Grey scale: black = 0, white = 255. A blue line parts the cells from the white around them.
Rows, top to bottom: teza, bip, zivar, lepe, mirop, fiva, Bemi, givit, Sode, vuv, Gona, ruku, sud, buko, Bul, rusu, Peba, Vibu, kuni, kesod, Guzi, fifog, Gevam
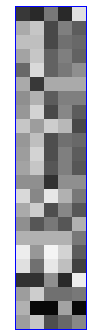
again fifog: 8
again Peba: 177
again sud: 143
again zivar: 191
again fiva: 170
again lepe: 98
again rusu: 86

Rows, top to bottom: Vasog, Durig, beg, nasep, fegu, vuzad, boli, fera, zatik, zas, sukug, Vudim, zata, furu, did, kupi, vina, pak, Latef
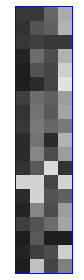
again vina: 30
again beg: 56
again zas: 43
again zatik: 121
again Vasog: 56
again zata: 212

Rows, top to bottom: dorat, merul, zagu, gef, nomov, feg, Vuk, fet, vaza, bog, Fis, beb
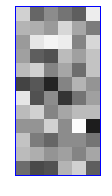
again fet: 187
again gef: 160
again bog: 140
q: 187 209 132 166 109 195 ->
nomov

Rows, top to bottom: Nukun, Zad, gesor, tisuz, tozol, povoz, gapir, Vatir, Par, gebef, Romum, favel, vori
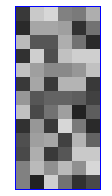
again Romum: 201
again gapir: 99
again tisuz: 207
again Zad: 166
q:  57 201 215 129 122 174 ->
Nukun
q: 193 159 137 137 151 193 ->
tozol
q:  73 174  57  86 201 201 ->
Romum

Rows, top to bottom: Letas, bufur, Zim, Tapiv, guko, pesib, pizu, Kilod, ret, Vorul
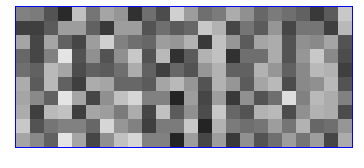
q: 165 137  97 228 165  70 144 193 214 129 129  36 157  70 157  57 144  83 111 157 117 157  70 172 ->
Vorul
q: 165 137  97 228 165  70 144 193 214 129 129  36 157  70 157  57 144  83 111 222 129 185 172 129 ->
pizu
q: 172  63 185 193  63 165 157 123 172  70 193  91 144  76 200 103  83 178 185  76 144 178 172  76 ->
Kilod
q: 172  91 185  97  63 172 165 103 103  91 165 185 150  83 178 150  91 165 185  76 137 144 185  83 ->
pesib
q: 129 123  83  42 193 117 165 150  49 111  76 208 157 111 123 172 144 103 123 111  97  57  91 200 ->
Letas
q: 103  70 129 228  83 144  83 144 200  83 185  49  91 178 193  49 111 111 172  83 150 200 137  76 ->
Tapiv

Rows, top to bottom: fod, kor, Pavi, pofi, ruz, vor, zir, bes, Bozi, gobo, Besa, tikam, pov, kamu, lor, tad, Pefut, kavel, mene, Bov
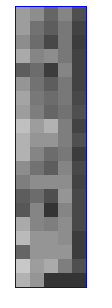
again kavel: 149
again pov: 141
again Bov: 52
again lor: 133
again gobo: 149
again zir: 120
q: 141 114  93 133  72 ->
tikam

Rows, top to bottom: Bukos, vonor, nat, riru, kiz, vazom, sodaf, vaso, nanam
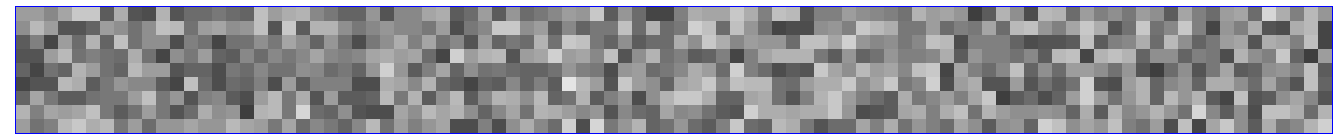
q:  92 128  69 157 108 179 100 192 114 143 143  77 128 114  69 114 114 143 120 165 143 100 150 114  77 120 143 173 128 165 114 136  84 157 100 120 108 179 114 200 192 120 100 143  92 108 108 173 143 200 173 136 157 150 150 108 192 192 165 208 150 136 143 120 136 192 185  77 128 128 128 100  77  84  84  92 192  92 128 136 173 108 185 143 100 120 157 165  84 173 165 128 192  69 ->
nat
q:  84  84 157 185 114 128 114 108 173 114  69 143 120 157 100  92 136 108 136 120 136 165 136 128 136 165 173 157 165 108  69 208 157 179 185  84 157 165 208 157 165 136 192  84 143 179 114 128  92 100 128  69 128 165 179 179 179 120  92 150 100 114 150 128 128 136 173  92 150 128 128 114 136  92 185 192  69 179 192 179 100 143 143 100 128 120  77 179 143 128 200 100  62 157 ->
riru
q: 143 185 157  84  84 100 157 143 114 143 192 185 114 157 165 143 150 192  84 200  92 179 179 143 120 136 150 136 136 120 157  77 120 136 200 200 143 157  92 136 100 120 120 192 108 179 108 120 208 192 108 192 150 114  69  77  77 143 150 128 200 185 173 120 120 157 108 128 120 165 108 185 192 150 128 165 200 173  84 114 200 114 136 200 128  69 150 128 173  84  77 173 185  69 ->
vonor

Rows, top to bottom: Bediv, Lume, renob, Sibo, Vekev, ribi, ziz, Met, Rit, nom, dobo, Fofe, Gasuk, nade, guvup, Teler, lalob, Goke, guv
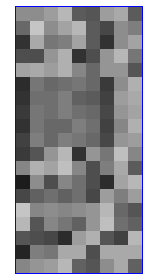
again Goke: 169
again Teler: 97
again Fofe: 134
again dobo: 149
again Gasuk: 78
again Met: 111
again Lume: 141

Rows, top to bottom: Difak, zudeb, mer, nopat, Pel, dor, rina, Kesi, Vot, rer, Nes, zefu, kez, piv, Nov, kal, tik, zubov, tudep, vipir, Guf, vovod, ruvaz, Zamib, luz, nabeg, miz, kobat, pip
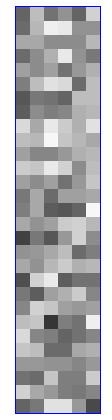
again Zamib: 134
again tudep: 183

